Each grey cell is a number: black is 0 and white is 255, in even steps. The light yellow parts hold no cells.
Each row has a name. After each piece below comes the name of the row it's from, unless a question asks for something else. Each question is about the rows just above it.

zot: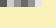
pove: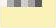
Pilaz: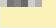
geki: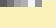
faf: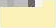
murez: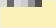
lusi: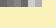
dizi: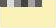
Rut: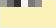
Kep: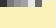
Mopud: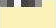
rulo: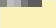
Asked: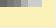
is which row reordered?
Pilaz
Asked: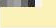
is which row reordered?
Rut

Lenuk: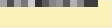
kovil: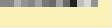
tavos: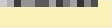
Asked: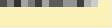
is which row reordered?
tavos
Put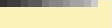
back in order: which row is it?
Lenuk
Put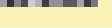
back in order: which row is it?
tavos
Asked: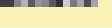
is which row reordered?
Lenuk
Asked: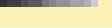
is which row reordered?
tavos

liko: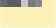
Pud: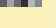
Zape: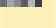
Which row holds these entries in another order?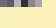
Pud
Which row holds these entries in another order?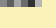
Pud
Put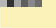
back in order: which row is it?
Pud

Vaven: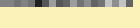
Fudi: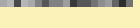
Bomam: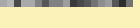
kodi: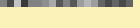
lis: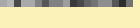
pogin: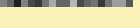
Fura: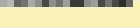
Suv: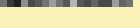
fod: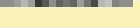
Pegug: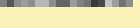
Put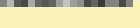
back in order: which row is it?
kodi
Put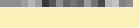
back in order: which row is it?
fod

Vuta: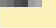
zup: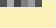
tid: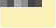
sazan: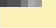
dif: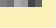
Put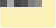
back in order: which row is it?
tid
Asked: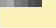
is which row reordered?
Vuta
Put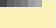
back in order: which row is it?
dif
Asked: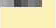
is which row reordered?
dif
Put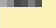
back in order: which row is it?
tid

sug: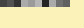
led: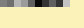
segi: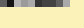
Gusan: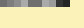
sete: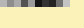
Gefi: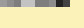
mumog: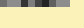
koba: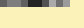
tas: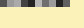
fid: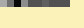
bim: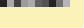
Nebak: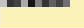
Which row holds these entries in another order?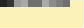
Gusan
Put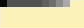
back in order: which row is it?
fid
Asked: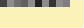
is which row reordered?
mumog
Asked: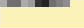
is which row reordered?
Gusan
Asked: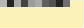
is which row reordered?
bim
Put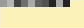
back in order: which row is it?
bim

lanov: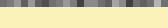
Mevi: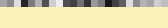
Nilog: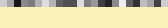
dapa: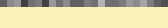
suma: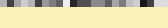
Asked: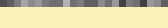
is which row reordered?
dapa
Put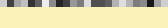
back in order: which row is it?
Nilog
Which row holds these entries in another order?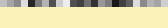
Mevi
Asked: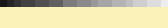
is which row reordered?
Nilog

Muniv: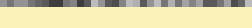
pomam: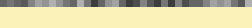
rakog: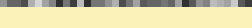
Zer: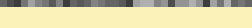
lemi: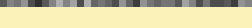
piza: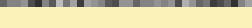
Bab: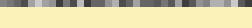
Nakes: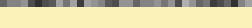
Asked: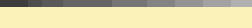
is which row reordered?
pomam
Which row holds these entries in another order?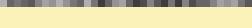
pomam
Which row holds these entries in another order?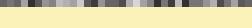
rakog

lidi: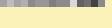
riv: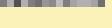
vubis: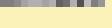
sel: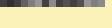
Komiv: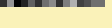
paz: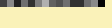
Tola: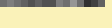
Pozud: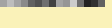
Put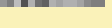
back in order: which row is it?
vubis
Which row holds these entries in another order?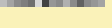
lidi
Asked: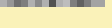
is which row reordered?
vubis
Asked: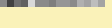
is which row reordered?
lidi
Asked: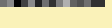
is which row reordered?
paz
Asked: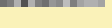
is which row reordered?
riv
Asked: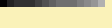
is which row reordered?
Komiv

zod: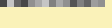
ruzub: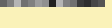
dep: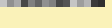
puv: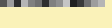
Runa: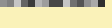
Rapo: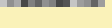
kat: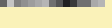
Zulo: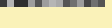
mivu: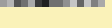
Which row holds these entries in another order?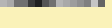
kat
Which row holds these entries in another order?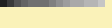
kat
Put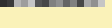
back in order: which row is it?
dep
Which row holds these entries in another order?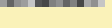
Rapo

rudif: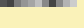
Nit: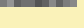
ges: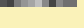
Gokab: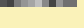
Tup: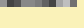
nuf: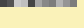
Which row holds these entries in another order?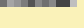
ges
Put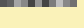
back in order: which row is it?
Tup
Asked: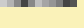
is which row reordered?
rudif
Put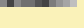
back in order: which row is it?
ges
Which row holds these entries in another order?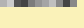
rudif

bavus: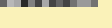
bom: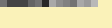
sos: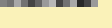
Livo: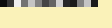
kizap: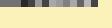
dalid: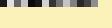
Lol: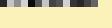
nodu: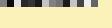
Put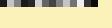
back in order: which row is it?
Livo
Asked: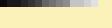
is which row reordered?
dalid
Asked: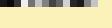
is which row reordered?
Livo
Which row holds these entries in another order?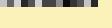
Lol
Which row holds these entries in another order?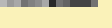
bom
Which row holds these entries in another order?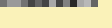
bavus
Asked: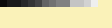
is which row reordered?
Livo

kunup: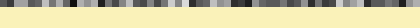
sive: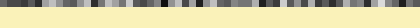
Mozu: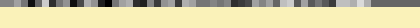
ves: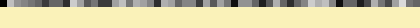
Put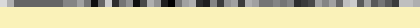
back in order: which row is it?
Mozu
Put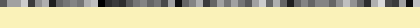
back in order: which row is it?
ves
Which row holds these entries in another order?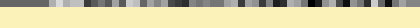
Mozu
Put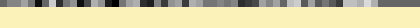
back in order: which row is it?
Mozu
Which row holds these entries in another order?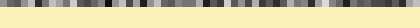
sive
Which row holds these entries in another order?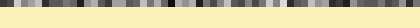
kunup

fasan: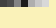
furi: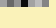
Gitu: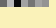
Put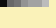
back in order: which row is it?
Gitu
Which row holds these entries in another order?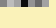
furi
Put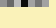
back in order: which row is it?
Gitu
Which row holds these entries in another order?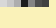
fasan
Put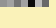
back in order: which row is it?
Gitu
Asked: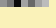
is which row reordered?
Gitu
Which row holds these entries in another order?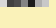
fasan

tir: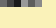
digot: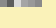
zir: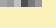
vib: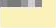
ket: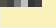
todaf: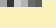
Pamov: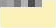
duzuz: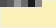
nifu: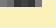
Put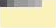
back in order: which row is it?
Pamov
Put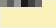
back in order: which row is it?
tir
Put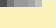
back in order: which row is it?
zir

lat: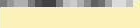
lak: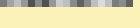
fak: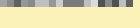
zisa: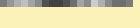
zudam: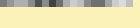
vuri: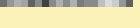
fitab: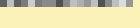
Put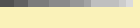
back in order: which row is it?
fak
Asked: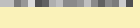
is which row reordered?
fitab
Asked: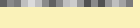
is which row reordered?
lak
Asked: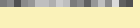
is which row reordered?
fitab
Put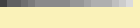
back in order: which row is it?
vuri
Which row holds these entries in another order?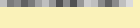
lak
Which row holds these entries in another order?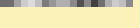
zudam

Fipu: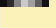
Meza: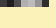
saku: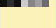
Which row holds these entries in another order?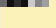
saku
